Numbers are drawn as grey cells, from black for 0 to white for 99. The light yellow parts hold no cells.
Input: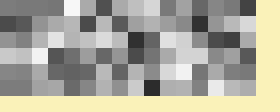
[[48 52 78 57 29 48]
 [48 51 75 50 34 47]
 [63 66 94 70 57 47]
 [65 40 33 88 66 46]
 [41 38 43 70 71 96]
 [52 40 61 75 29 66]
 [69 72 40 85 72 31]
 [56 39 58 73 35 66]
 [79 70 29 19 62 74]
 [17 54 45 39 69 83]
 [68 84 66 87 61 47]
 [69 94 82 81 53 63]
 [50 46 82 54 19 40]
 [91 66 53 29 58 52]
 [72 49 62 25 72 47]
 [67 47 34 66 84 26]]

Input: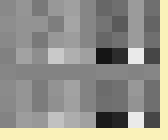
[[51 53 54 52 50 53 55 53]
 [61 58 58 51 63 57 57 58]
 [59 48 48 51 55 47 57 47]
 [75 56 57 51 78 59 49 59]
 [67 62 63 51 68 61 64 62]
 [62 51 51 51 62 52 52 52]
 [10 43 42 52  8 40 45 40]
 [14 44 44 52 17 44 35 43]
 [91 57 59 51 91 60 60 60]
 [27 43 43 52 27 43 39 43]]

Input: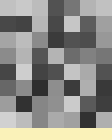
[[81 61 40 27 54 64 28 75]
 [73 19 54 80 70 73 26 78]
 [52 52 18 26 33 54 71 73]
 [66 56 55 31 70 23 28 32]
 [62 79 23 76 42 32 77 46]
 [19 35 68 66 50 30 36 70]
 [68 24 22 32 46 59 62 75]]

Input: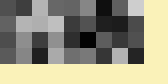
[[35 30 38 31]
 [52 55 70 24]
 [12 24 68 70]
 [66 56 74 40]
 [43 18 23 39]
 [47  1 32 52]
 [21 36 12  6]
 [69 22 11 37]
 [14 31 29 80]]

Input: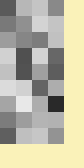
[[37 48 64 85 75 81 61 47 35]
 [74 61 90 81 32 31 52 56 71]
 [77 70 67 39 62 82 48 82 76]
 [57 69 16 67 36 40 75 76 53]]

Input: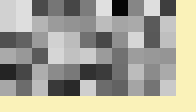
[[65 14 66 31 81 81]
 [42 27 59 38 86 86]
 [73 67 35 60 70 29]
 [22 54 83 81 60 46]
 [16 47 75 73 57 27]
 [80 19 79 44 55 48]
 [42 23 60 28 73 87]
 [38 43 44 56 64  2]
 [64 73 61 83 66 52]
 [45 54 59 34 35 86]
 [78 66 58 74 77 24]]

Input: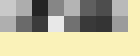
[[68 78]
 [41 67]
 [23 14]
 [90 52]
 [44 70]
 [22 37]
 [20 30]
 [60 72]]
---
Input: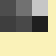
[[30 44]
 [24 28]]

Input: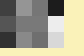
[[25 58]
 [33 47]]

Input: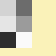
[[82 42]
 [89 60]]

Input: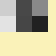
[[80 28]
 [88 27]]

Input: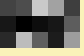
[[26 30]
 [ 9  0]]

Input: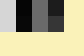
[[83  2]
 [83  3]]

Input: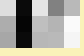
[[86  4]
 [67  2]]
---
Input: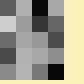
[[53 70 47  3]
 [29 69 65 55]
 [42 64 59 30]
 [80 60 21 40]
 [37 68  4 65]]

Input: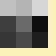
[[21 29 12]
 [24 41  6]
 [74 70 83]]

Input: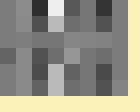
[[48 53 38 72 43 46 32 51]
 [48 53 30 72 38 46 29 48]
 [39 53 32 43 58 46 43 48]
 [48 49 46 46 52 51 50 48]
 [48 53 31 72 43 46 32 48]
 [48 54 18 92 34 46 20 48]]

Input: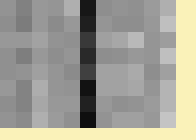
[[57 54 68 60 56  6 57 62 62 59 76]
 [55 51 65 59 59 13 59 56 57 60 70]
 [59 51 67 58 57  7 63 63 65 58 70]
 [56 57 62 58 54 25 63 63 66 55 62]
 [56 49 59 55 58 16 55 56 59 58 74]
 [59 59 63 57 56 22 62 65 72 58 61]
 [55 48 59 54 59 12 58 55 55 59 74]
 [57 50 59 58 68  9 55 57 56 60 68]]

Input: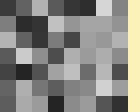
[[36 66 60 14 54 60 33 19]
 [39 68 46 36 50 53 81 61]
 [26 14 32 63 74 42 71 30]
 [35 79 55 30 68 60 67 54]
 [70 38 21 48 27 62 59 69]
 [49 17 20 75 58 64 64 57]
 [23 38 69 35 21 18 83 51]]

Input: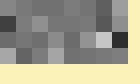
[[65 39 48 64 44 45 47 49]
 [42 46 43 54 42 57 77 18]
 [25 48 56 46 46 47 34 55]
 [52 47 44 44 48 45 37 61]]
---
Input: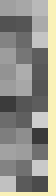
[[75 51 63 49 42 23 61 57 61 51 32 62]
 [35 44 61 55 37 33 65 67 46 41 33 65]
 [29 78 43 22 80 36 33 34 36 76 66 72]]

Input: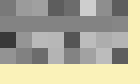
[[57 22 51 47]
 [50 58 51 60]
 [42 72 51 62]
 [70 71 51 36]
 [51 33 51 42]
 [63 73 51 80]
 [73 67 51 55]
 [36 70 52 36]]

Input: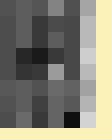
[[30 32 34 30 30 30 30 32]
 [41 36 36 20 15 36 36 36]
 [22 25 32 22 10 22 22 33]
 [39 39 41 60 22 36 29 51]
 [ 6 34 38 28 28 28 28 31]
 [82 70 63 72 80 72 72 64]]

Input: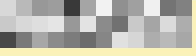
[[28 78 84]
 [47 84 72]
 [65 86 59]
 [54 89 61]
 [48 59 22]
 [42 88 64]
 [52 54 94]
 [87 44 56]
 [83 78 62]
 [67 64 93]
 [72 85 45]
 [65 67 50]]

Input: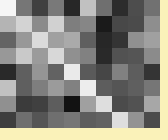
[[24 56 75 16 59 39 70 95]
 [43 23 37 37 78 59 82 46]
 [33 25 49 58 60 85 54 25]
 [43 36 60 38 84 62 81 47]
 [46  7 50 91 56 66 49 15]
 [36 62 92 35 50 37 52 75]
 [38 86 36 27 16 15 10 43]
 [86 29 33 50 32 20 28 17]
 [57 32 37 36 33 56 29 30]
 [29 65 46 20 54 62 55 44]]

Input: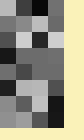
[[56 54 12 43  9 31 46 72]
 [61 36 70 28 42 80 53 24]
 [33 74 71 42 42 15 73  3]
 [ 9  8 31 42 43 80 41 44]]

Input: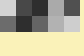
[[42 82]
 [18 28]
 [39 18]
 [69 66]
 [80 31]]

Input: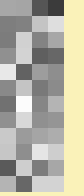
[[70 35 77 78 56 44 53 90 56 48 49 65]
 [40 80 55 60 84 98 76 38 82 81 50 64]
 [82 48 89 64 56 52 47 61 37 51 76 33]
 [82 65 80 67 58 70 54 55 40 65 86 23]]
